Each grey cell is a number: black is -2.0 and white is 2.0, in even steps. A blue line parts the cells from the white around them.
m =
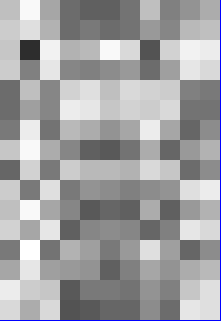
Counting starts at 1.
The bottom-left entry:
1.4
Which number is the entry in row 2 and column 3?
0.8
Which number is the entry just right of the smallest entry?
1.8
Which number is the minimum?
-1.3
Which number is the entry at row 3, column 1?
1.1
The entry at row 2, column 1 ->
1.2
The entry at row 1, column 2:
1.9
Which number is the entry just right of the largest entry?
-0.2
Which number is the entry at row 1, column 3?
0.6
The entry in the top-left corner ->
1.0
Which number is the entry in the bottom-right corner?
1.5
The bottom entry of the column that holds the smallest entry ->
0.7
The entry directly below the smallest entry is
0.0
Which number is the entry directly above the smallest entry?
1.5
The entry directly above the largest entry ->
0.6
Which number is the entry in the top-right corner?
0.7
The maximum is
2.0
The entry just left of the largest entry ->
-0.1

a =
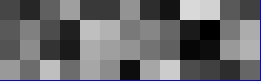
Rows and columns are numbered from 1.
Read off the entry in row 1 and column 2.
-1.4
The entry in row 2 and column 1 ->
-0.6
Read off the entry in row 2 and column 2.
0.0
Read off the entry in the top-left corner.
-0.9
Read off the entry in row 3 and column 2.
0.2
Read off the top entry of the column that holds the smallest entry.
1.3
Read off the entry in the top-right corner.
-1.0
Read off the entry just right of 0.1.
-0.4
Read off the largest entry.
1.4
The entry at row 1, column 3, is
-0.5
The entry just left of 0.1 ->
-0.1
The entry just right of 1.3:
-0.6
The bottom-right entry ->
-0.4
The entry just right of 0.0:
-0.8
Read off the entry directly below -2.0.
-1.8
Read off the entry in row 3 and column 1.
-0.7

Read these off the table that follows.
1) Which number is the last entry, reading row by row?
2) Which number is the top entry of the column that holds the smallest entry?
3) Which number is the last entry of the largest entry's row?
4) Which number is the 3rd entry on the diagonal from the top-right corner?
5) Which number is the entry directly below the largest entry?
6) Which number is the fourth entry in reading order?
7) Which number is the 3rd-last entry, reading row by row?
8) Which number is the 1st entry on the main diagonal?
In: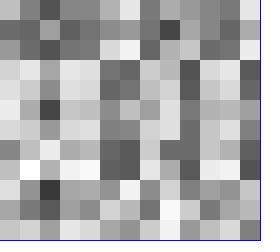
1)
0.0
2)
-0.7
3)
-0.7
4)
-0.3
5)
0.3
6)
0.1
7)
1.0
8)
1.0
